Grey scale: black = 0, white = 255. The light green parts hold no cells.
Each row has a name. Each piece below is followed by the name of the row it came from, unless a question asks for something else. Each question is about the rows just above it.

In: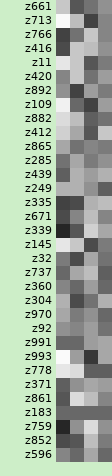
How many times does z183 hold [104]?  4
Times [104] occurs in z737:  1
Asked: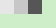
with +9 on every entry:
[239 208  95]
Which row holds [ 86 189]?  z852

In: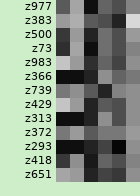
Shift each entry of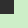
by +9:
[56]
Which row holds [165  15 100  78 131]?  z977
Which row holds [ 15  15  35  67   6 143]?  z293
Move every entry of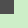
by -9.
[69]

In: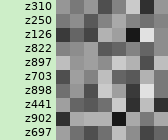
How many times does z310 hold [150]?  3
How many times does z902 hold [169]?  3
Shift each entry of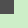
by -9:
[70]
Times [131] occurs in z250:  3

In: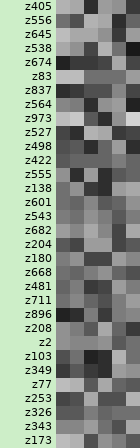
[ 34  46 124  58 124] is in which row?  z896
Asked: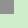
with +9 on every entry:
[154]
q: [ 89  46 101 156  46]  z498

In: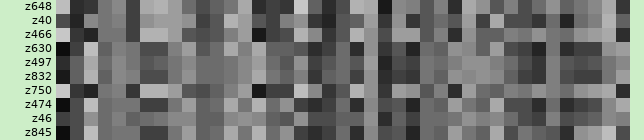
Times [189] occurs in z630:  1
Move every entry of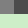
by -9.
[118  67]

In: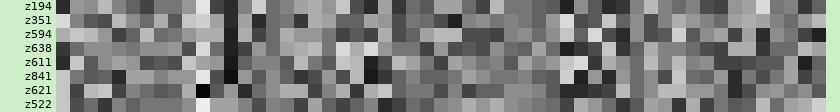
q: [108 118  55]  z351
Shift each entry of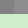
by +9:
[139 150]

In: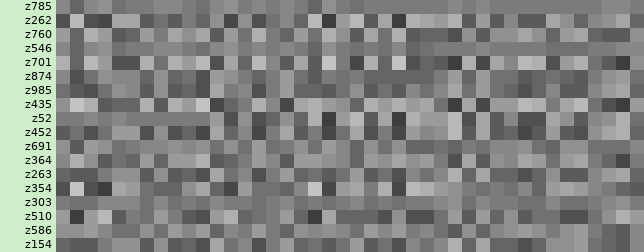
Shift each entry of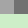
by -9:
[156 104]
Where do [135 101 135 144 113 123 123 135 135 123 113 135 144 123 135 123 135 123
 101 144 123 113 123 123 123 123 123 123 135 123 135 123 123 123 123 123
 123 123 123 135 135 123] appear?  z785

